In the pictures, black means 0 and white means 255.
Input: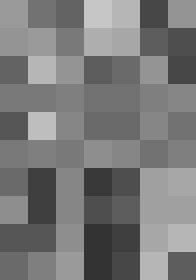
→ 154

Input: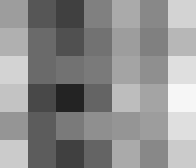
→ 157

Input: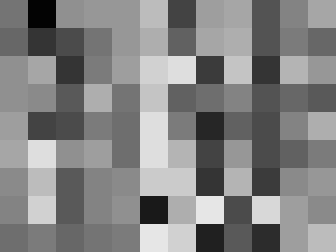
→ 116

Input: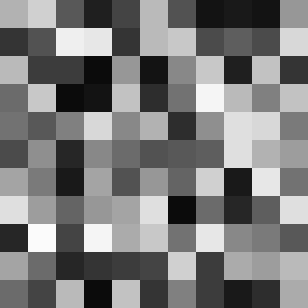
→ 178

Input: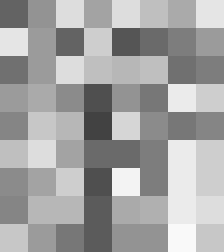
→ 99

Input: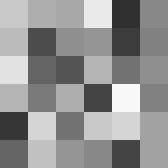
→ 200

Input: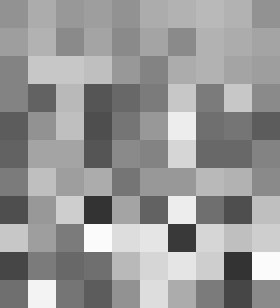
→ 146

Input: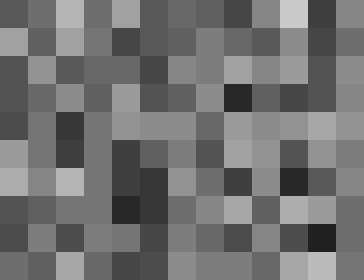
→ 89
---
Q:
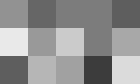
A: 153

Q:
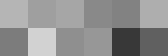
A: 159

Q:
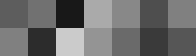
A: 113

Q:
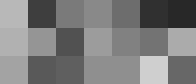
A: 149

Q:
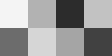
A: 178

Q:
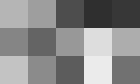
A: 100

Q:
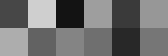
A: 207
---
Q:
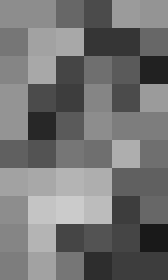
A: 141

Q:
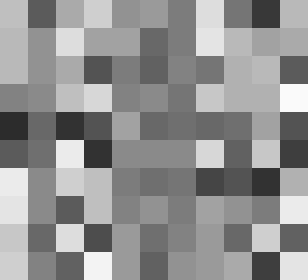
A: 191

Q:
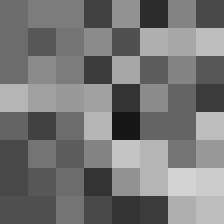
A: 108

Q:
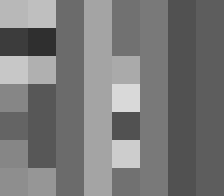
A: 184

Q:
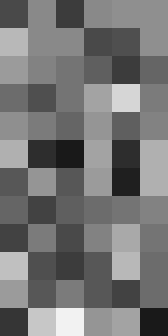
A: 73
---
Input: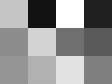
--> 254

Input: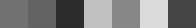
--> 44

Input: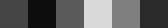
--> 90

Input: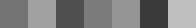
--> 79

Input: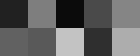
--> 11

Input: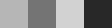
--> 210

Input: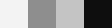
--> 196
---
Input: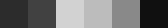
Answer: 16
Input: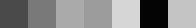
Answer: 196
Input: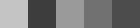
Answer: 76
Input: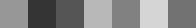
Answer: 114
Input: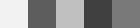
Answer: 121
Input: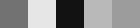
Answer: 156
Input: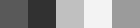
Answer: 155
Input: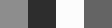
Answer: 100
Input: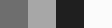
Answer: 251
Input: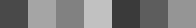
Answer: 149
